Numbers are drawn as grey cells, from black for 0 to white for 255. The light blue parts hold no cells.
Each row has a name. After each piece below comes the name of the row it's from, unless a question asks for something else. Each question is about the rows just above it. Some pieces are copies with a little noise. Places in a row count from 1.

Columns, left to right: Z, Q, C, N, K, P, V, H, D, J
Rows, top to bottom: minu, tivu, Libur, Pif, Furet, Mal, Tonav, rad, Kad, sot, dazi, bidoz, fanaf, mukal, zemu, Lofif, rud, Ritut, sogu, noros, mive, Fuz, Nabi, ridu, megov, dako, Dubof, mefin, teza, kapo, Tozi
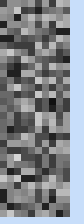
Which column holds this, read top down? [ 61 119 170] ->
H
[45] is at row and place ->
megov, 7
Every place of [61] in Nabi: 6 8
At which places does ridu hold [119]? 3 4 7 9

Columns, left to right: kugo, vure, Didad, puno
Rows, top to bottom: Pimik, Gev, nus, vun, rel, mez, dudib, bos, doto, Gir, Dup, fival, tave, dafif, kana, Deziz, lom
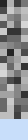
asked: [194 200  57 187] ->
lom
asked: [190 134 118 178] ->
nus
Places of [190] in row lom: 1 2 4
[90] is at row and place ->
vun, 1
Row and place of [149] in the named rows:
dudib, 1
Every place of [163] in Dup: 2 4
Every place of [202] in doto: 4

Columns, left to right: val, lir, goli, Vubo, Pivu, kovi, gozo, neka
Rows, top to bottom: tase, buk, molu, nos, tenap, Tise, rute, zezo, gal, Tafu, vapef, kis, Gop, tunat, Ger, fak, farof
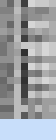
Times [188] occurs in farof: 1
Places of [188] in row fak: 3 4 6
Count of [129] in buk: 5

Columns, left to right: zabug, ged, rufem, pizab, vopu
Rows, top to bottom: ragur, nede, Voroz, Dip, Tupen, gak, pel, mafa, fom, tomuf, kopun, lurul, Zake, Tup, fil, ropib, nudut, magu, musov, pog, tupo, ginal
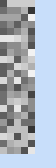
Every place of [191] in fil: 2 4
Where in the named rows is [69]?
Tup, 5
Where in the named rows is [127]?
nudut, 2
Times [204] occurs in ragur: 4

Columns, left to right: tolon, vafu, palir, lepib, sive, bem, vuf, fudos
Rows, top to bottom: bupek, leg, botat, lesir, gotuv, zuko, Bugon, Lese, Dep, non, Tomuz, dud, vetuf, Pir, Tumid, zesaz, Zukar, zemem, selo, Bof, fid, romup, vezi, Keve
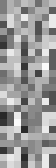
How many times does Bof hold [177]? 3
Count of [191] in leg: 1

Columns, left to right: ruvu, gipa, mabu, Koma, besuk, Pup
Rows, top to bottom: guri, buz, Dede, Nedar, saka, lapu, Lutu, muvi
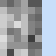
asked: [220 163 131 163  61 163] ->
lapu
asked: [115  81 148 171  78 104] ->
guri
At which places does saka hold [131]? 3 5
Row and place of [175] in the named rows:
Nedar, 2
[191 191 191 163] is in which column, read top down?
Koma

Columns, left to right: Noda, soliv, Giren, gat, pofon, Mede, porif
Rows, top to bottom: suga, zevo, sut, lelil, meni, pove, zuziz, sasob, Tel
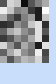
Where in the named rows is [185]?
Tel, 4
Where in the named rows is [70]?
sasob, 7
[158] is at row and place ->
sut, 5

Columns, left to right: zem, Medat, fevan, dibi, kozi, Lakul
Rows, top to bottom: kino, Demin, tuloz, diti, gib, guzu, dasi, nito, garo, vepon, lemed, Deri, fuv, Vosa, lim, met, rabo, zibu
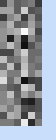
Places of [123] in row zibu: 1 2 6
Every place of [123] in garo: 3 6
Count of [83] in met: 2
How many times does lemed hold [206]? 1
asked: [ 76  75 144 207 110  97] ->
nito
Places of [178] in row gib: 3 5

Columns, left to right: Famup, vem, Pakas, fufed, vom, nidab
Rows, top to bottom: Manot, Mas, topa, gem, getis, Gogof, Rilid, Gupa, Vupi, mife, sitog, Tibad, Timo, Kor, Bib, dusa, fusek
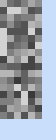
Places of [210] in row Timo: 3
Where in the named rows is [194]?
Vupi, 4
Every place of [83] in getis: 2 3 4 6

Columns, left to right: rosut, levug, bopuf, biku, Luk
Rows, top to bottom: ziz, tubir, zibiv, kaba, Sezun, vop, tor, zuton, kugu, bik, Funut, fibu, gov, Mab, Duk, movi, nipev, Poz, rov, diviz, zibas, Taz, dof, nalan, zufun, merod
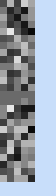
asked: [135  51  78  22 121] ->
kaba
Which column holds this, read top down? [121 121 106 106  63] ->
bopuf
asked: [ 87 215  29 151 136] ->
Taz

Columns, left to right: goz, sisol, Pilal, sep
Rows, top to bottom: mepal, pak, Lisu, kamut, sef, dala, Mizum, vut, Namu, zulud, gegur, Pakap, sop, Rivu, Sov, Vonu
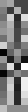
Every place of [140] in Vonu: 2 3 4
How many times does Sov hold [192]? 2
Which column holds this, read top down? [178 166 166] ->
sisol

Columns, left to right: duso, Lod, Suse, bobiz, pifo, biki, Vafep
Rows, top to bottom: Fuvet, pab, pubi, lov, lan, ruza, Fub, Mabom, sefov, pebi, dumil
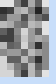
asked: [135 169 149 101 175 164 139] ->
Mabom
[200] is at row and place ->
ruza, 4
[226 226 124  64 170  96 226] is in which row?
Fuvet
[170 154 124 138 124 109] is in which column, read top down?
Suse
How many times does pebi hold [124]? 1
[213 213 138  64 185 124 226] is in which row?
dumil
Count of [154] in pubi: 3

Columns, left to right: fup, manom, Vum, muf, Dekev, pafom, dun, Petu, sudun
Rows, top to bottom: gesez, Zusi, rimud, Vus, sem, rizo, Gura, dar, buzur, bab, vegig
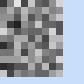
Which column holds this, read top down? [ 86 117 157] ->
manom
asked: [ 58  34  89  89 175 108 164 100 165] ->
bab
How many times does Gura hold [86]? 2
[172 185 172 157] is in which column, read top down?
Vum

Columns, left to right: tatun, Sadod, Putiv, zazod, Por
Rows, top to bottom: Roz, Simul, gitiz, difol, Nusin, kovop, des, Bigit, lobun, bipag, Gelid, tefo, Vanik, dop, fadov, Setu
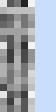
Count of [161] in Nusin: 4
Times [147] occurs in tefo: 2
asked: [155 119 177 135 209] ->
tefo
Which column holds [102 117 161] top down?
Sadod
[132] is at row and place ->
bipag, 2
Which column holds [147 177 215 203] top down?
Por
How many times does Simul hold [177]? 1

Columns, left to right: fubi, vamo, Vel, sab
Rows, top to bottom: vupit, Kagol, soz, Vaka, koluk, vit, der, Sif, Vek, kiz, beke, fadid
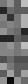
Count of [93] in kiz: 2
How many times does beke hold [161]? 2
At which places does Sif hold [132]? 1 2 4
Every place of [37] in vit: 1 2
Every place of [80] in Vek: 1 3 4
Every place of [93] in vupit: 3

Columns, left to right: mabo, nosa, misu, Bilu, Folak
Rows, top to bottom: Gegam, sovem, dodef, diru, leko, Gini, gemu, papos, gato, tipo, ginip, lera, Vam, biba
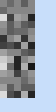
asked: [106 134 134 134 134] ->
sovem
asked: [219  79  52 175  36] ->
biba
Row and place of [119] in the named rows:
ginip, 4
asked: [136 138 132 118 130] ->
lera

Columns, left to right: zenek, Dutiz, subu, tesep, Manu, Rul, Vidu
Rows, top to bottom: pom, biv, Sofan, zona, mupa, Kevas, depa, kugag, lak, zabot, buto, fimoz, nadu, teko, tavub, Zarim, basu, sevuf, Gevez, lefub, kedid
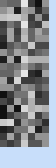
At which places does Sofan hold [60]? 5 7
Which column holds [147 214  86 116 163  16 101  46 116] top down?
subu
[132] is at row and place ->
nadu, 5
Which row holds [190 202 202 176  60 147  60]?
Sofan
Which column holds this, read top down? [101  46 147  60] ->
Dutiz
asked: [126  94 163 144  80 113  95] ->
kugag

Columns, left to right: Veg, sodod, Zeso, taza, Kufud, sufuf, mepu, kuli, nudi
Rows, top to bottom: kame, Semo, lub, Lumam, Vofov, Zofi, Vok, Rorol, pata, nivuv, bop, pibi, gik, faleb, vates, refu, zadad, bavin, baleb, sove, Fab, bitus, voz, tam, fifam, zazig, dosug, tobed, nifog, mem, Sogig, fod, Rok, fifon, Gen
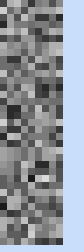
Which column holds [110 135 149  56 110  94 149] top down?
sodod
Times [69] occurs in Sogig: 2
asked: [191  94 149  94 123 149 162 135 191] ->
bop
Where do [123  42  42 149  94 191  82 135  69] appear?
refu

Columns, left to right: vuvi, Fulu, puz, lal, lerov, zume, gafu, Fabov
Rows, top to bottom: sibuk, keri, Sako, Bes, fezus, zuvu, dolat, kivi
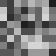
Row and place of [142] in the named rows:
Bes, 3
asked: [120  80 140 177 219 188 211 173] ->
dolat
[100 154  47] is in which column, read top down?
Fabov
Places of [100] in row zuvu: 3 7 8
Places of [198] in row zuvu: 2 4 6

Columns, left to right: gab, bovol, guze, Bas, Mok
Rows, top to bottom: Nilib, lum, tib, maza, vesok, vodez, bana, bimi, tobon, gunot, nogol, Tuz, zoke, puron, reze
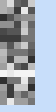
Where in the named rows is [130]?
tib, 3
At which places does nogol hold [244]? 1 3 4 5
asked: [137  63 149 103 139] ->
puron
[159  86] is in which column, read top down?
bovol
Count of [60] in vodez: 3
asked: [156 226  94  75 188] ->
gunot

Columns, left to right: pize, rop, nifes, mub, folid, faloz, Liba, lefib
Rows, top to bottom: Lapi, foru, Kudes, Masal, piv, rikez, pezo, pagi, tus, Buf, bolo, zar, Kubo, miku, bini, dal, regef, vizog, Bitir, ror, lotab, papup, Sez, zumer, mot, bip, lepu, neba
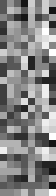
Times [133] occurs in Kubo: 1
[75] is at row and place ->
bip, 6
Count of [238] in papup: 2
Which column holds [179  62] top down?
nifes

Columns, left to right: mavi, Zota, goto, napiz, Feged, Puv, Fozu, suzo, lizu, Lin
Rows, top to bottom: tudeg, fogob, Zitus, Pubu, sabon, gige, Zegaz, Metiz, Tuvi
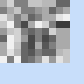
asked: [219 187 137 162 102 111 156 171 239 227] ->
Zitus
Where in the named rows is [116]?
Tuvi, 5
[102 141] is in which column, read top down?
lizu
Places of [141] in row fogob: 9
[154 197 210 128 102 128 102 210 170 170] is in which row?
sabon
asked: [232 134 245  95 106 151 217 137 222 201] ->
Tuvi
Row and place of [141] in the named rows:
fogob, 9

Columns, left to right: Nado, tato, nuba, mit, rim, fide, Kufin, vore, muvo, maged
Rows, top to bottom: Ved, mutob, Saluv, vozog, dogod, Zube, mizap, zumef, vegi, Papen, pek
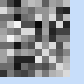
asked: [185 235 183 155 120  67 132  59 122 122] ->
Zube
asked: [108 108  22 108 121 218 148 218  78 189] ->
Saluv
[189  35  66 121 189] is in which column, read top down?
maged
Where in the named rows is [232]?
vegi, 6
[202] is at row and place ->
vozog, 2
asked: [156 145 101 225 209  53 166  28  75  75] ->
dogod
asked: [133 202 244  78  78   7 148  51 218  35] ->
vozog

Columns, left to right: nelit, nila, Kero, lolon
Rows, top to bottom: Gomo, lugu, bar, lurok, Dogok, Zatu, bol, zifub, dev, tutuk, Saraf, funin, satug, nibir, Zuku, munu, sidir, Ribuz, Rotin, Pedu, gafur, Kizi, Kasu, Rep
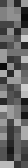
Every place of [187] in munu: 1
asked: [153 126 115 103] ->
zifub
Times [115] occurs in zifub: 3
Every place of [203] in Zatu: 4

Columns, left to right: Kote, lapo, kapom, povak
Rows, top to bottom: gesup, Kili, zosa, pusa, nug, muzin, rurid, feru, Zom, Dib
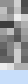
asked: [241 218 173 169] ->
Dib
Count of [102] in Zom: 3

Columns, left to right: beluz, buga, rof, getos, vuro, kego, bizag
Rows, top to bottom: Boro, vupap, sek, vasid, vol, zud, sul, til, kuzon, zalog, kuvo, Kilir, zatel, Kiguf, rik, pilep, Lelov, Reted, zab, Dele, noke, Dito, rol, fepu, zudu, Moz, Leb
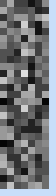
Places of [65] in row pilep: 2 3 7
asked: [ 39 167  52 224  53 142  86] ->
kuvo
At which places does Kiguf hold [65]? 2 3 6
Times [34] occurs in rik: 1

